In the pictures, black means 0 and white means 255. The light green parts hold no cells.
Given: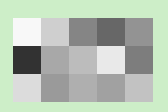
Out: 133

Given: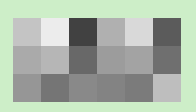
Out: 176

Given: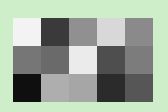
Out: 144

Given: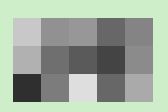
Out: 151

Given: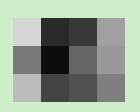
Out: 42

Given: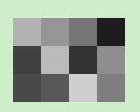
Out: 149
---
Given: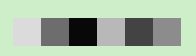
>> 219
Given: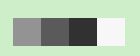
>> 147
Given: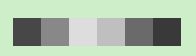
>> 71
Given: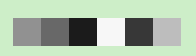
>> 145
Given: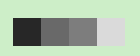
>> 39
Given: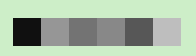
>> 16
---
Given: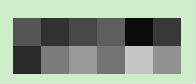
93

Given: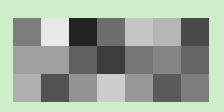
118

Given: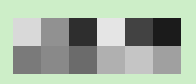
229

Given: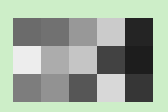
197

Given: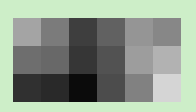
82

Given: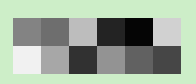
35

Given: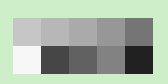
170

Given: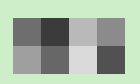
59
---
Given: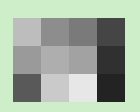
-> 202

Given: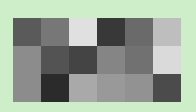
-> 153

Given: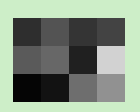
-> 18

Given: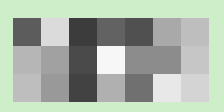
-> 112

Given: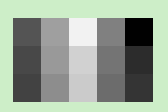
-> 203

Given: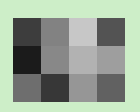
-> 55

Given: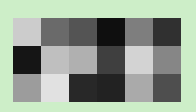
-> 34

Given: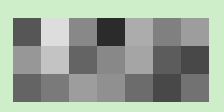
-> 108
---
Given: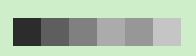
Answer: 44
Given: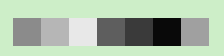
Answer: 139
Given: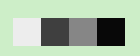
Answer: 237
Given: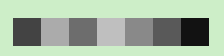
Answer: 67
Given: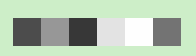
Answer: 76
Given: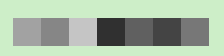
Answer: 162
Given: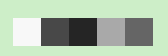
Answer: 248
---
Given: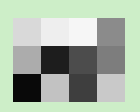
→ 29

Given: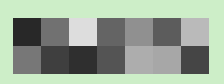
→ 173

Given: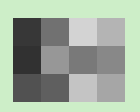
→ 151

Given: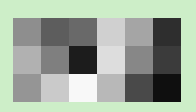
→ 221

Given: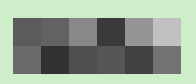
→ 85

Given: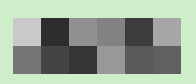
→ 152

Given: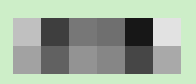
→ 134
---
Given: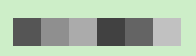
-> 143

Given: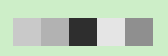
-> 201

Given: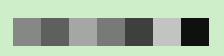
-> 166

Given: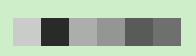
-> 42

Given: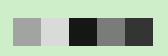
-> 163

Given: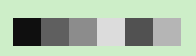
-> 95

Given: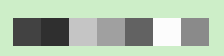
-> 197

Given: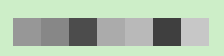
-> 76

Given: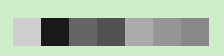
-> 101

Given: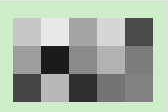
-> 68
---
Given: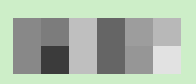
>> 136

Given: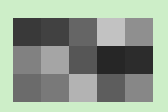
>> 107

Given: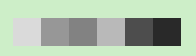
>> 218

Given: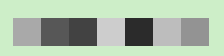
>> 169

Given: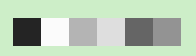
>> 36

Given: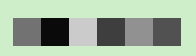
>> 114

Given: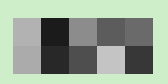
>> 171

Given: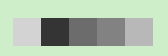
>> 211
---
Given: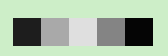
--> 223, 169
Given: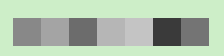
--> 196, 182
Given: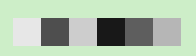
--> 231, 205
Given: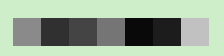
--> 193, 138
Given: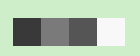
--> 248, 122
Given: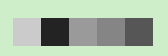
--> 203, 154
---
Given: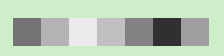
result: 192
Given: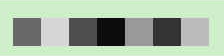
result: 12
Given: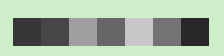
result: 102
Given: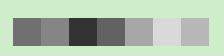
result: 98
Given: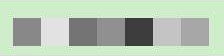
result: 144
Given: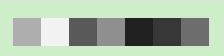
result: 143
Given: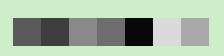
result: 110
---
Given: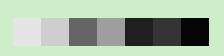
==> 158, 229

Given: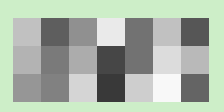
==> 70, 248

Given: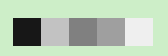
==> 128, 239

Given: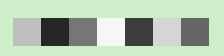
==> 246, 246

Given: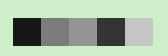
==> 149, 197

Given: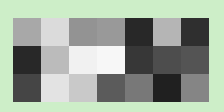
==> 247, 247

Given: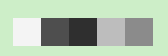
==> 47, 244

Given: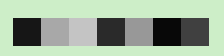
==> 42, 196
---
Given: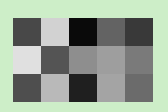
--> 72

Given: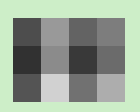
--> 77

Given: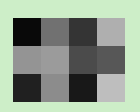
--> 9

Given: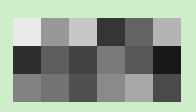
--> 234

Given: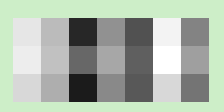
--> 230

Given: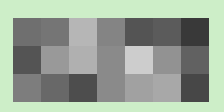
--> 111
